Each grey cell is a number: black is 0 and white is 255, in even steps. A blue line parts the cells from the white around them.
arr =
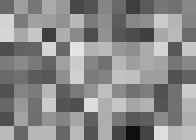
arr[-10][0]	105
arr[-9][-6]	92
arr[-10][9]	63
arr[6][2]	124
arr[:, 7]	[133, 141, 146, 186, 113, 131, 190, 175, 174, 175]
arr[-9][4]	145
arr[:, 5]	[71, 184, 137, 227, 203, 207, 122, 79, 165, 185]
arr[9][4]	104
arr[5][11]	158
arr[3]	[78, 98, 100, 212, 104, 227, 178, 186, 151, 143, 171, 212, 89, 199]
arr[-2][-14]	79
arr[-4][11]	81
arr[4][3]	100
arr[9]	[186, 103, 183, 183, 104, 185, 84, 175, 69, 15, 67, 222, 183, 190]
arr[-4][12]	113
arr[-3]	[104, 152, 113, 203, 84, 79, 220, 175, 199, 165, 177, 84, 112, 180]
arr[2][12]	185
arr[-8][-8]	77
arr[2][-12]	199
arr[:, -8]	[84, 123, 77, 178, 133, 123, 147, 220, 96, 84]
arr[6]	[81, 132, 124, 182, 94, 122, 147, 190, 138, 113, 126, 81, 113, 204]
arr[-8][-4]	64
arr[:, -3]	[118, 203, 169, 212, 164, 158, 81, 84, 137, 222]
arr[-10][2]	119
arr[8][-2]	111
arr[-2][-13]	162
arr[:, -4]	[90, 142, 64, 171, 171, 158, 126, 177, 94, 67]

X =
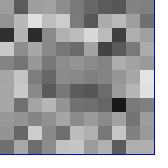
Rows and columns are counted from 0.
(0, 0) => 157
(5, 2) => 125
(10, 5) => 197
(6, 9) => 181
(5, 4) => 139
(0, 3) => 161
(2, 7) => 187
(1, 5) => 123
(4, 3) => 120
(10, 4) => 194
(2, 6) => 216
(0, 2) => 158
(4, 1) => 117
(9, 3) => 136
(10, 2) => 109
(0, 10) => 128
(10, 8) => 92
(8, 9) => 116
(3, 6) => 163
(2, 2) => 44
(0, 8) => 86
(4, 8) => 173
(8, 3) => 145
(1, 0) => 147
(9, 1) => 103
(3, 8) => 90
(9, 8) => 198
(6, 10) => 224
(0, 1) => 91
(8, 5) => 139
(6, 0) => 167
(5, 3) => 103
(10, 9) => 175
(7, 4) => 148
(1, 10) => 112
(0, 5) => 121
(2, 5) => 188

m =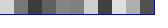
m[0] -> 212
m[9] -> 175
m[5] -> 128
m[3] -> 97

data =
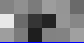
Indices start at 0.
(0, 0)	131
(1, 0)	232
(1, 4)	150
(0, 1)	144
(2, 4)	131
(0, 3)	157

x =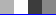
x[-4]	179
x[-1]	135
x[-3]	254

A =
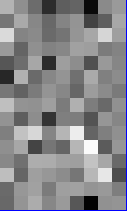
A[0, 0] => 179
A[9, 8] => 144
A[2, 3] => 106
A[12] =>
[190, 101, 159, 151, 140, 118, 183, 231, 77]
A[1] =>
[118, 169, 135, 104, 132, 148, 66, 94, 167]
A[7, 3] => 159
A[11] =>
[136, 112, 173, 172, 161, 159, 195, 167, 105]
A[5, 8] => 140
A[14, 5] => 87
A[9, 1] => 194
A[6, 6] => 156
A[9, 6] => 100
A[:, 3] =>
[44, 104, 106, 130, 43, 135, 148, 159, 51, 133, 118, 172, 151, 123, 135]
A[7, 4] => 123
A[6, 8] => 122
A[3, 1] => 100
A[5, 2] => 106
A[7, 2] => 145
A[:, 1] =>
[143, 169, 132, 100, 109, 177, 98, 147, 94, 194, 167, 112, 101, 151, 148]
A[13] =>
[106, 151, 161, 123, 159, 161, 148, 153, 126]
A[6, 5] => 102
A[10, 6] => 251
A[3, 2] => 144
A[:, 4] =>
[94, 132, 116, 135, 158, 148, 135, 123, 127, 181, 101, 161, 140, 159, 154]
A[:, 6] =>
[10, 66, 167, 158, 80, 170, 156, 125, 83, 100, 251, 195, 183, 148, 3]

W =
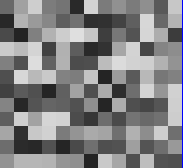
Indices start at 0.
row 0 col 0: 105
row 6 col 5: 162
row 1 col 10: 215
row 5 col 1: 215
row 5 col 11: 119
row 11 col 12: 79
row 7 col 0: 132
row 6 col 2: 80
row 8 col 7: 109
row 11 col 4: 149
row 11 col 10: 190
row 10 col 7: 79
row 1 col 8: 67
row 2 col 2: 128
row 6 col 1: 91
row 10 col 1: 43
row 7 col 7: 37
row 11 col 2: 182
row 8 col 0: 94
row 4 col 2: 221
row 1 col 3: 135
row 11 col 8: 166
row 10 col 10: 84
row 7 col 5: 81
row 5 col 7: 36
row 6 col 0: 65
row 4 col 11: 178
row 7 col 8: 173
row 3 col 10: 70
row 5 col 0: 79
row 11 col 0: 147
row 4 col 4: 178
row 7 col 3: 101
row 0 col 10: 143
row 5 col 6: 196
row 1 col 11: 104
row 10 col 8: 82
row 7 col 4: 97
